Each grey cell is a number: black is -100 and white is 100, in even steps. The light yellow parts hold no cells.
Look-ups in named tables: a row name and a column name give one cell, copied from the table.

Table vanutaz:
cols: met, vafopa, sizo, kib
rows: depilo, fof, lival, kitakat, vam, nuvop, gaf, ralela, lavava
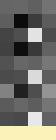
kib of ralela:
-8
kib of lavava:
-24
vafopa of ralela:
-19
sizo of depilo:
-25
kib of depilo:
-10
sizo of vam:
-23
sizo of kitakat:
-55
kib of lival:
-40
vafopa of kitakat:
-90
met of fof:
-26
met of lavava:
-40
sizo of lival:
78
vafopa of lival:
-38
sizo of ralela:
-27
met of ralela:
-29

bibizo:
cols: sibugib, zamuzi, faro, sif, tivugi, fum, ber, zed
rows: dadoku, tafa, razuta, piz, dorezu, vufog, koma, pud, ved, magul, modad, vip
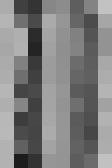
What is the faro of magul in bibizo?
-46
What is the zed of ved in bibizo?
40
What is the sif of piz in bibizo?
26
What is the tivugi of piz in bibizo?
12
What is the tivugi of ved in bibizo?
18
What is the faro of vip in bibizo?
-61
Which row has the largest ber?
dadoku

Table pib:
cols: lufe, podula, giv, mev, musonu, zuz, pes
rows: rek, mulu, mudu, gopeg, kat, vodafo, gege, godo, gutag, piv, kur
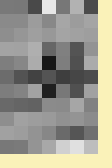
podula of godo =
-21
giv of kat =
35
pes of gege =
26
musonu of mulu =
30
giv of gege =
27
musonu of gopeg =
0
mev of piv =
6
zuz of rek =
40
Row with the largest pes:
kur

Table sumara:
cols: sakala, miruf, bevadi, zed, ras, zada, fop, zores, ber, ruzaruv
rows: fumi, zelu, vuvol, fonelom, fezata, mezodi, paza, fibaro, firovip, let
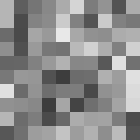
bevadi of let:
23
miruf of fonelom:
-37
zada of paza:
-2
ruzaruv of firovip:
-40
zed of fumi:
7
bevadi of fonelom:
21
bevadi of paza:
15
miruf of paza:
-16

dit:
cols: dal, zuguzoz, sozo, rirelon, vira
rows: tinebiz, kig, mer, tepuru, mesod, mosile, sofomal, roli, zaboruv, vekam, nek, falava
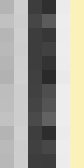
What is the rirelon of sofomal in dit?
-39
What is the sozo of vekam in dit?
-51
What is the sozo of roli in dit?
-47
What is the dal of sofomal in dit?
48
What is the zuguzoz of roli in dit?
61
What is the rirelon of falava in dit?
-53
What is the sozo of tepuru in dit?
-52
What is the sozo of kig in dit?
-45
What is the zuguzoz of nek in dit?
61
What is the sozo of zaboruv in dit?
-42
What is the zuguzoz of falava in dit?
61
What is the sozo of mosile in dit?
-50
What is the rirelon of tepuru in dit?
-49
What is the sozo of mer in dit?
-52
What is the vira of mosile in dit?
83

